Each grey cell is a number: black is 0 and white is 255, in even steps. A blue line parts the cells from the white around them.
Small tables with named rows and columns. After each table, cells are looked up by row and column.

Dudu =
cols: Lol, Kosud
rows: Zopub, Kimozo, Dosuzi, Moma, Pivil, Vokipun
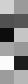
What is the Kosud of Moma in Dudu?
152
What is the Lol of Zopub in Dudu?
209
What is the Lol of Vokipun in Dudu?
156
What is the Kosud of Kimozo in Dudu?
85
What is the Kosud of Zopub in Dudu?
154
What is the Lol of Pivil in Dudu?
251

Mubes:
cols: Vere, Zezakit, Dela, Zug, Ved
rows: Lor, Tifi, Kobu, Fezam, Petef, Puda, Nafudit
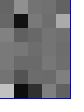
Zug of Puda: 107
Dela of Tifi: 121
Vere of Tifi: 103
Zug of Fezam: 116
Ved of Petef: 110
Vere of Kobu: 129
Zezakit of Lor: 144
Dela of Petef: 106
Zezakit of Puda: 83
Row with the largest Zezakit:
Lor

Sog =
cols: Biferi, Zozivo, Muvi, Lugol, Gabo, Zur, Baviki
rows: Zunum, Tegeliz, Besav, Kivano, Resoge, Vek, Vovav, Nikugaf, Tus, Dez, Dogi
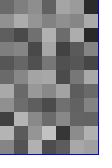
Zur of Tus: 100
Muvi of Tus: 137
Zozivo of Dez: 91
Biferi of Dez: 180
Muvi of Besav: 112
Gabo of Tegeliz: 143
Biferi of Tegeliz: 145
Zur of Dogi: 168
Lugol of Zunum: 97
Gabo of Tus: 136
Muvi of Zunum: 142
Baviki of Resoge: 70
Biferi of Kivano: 126
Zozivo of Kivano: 133
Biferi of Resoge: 86
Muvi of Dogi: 177
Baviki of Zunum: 43
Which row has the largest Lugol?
Dez

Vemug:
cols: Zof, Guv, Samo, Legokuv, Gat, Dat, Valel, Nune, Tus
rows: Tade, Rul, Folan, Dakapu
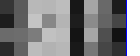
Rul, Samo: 196
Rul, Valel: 139
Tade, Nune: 105
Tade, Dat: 23
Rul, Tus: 70
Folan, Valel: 166
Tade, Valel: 165
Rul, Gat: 180
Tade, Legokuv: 182
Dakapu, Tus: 47
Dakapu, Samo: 188
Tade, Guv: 91
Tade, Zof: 54
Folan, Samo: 124
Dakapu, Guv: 98
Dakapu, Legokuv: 178
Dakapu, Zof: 42
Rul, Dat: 29

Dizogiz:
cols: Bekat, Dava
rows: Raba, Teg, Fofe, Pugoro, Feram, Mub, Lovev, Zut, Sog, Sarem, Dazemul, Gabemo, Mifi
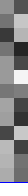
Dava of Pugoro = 37
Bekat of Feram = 153
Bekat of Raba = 147
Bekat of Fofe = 57
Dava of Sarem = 200
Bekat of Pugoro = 116
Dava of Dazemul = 65
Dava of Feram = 72
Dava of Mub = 245
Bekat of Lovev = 118
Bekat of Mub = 154
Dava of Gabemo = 114
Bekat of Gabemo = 180
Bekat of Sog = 159
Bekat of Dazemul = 186
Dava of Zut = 68
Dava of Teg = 198
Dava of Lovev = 126
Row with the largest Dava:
Mub

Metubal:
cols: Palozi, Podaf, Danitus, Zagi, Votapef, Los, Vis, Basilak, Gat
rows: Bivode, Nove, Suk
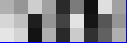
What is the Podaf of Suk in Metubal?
212
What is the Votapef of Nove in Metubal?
67
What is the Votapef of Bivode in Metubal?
42
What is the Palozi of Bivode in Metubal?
176
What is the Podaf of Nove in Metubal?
192
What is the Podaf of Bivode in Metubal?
150
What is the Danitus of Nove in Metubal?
30
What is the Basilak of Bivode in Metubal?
223
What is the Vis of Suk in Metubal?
49
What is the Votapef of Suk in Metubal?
41
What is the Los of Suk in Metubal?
203
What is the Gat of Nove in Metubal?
149
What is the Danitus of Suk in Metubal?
19
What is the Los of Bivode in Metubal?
123
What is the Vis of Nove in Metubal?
22
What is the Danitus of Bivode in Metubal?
206
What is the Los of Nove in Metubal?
227
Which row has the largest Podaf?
Suk

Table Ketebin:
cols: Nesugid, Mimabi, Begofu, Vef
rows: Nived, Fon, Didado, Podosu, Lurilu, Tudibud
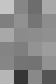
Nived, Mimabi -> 134
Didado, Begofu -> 141
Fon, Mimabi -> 145
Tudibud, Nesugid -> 182
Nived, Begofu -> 109
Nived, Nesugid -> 197
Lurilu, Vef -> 146
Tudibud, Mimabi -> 54
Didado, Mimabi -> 139
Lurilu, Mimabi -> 116
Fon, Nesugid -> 127
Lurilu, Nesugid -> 134
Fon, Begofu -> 117
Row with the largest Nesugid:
Nived

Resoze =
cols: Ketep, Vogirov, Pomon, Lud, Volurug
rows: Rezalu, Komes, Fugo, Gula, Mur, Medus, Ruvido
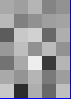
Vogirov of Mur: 169
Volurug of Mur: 181
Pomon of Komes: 145
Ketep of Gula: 153
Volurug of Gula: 146
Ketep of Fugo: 92
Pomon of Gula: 145
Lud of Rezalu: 132
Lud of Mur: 58
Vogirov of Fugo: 200
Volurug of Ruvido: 191

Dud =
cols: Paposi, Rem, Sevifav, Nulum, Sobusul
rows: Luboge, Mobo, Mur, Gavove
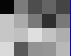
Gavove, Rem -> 89
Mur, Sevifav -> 223
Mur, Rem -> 192
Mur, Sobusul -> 174
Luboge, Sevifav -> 77
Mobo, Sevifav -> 121
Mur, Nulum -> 195
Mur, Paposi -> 198
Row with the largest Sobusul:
Gavove

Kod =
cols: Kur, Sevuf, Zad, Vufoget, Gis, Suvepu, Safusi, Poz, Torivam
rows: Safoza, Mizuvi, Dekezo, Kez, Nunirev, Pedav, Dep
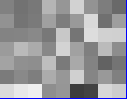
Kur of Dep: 218
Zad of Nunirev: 142
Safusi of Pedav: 133
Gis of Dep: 150
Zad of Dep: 239
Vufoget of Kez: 136
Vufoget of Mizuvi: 160
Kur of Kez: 155

